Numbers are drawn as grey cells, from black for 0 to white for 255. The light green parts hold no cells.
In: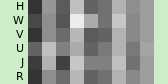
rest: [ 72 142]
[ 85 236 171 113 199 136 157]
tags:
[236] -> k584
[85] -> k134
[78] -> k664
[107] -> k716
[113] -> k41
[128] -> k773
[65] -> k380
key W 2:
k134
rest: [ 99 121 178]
[121 165]
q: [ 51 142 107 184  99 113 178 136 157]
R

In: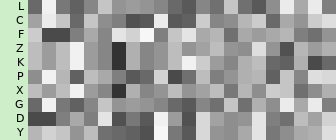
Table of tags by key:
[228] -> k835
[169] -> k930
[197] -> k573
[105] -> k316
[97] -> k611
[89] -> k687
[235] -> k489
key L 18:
k489
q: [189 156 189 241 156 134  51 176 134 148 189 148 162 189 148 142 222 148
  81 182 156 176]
Z
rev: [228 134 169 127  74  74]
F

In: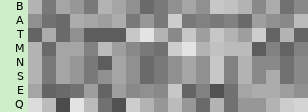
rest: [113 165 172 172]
[158 144]
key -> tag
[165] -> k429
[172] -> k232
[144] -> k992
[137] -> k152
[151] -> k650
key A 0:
k992

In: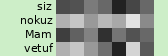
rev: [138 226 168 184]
nokuz
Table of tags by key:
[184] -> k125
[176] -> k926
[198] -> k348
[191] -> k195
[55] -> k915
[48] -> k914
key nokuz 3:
k125
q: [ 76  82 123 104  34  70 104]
siz
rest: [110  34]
[212  89]

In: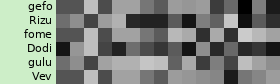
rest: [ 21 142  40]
[104  40  54  21]
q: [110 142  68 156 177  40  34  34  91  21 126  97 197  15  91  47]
Rizu
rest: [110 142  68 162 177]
[177 197 190  97 170  60 126  68 190 162 142]
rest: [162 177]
[177 197 190  97 170  60 126  68 190 162 142]
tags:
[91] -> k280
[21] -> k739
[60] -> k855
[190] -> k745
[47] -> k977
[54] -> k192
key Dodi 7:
k192
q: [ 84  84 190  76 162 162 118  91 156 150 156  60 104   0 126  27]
gefo

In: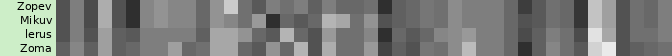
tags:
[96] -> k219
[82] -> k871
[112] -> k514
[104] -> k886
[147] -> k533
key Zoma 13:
k886
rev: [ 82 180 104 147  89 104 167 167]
Zoma
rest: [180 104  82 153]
[112 112 134  47 104  89 104 134 140 153 126 126 104  75  96 126 112  75
 226 167  82 112 112 126]
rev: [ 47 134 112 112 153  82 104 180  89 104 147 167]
lerus
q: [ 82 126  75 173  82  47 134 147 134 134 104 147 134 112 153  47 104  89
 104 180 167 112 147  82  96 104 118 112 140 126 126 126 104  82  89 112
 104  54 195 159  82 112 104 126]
Mikuv

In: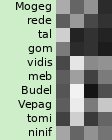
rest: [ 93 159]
[ 65 123]
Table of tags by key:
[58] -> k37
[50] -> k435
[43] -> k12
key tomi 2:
k37
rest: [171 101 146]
[43]
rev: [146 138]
vidis
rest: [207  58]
[101]

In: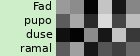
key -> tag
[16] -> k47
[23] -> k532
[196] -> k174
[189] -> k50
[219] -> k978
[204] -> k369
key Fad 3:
k174
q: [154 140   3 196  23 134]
Fad
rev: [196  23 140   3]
duse
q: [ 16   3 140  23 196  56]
duse
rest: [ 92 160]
[ 23  85  63 105]
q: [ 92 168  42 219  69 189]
pupo

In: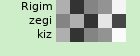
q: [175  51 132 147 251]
kiz
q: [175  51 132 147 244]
Rigim

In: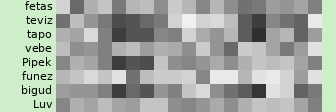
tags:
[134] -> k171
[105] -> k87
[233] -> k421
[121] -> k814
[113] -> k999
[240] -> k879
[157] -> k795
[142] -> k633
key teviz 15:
k171
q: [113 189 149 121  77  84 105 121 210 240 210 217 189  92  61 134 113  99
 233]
teviz
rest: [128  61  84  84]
[134 128 210 170 149 182  92  47 164 182  99 157]

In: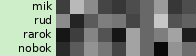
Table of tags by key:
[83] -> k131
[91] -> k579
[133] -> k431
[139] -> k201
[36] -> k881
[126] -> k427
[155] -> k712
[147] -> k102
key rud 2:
k579
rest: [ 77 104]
[155  55  77]
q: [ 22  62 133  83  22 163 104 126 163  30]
rarok

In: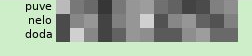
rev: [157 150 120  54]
puve
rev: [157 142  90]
doda
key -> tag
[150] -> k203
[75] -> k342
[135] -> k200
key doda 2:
k200
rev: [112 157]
puve
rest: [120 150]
[157 112  98  67  75 128 142]
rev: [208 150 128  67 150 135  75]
nelo

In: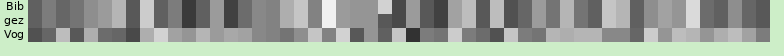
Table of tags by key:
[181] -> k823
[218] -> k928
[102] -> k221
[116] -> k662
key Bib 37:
k662
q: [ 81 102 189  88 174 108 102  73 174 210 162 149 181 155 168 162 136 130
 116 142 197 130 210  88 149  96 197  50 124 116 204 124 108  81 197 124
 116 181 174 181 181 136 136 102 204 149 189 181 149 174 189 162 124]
Vog
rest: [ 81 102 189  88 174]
[108 102  73 174 210 162 149 181 155 168 162 136 130 116 142 197 130 210
  88 149  96 197  50 124 116 204 124 108  81 197 124 116 181 174 181 181
 136 136 102 204 149 189 181 149 174 189 162 124]
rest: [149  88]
[ 73 155  88  65 162 189  88 189  81 102 155 116 181 116  96 197 181  96
 142 162 149 218 108  96 142 102  88]
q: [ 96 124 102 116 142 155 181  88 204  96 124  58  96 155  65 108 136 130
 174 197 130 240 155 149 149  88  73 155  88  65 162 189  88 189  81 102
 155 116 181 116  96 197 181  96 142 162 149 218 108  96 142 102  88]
gez
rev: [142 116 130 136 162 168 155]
Vog

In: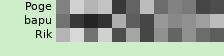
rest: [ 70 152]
[136 144 159 188]
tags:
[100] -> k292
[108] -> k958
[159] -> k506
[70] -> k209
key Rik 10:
k958
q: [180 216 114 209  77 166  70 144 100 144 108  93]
Rik
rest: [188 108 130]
[122  70  77]
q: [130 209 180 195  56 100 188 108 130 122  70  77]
Poge

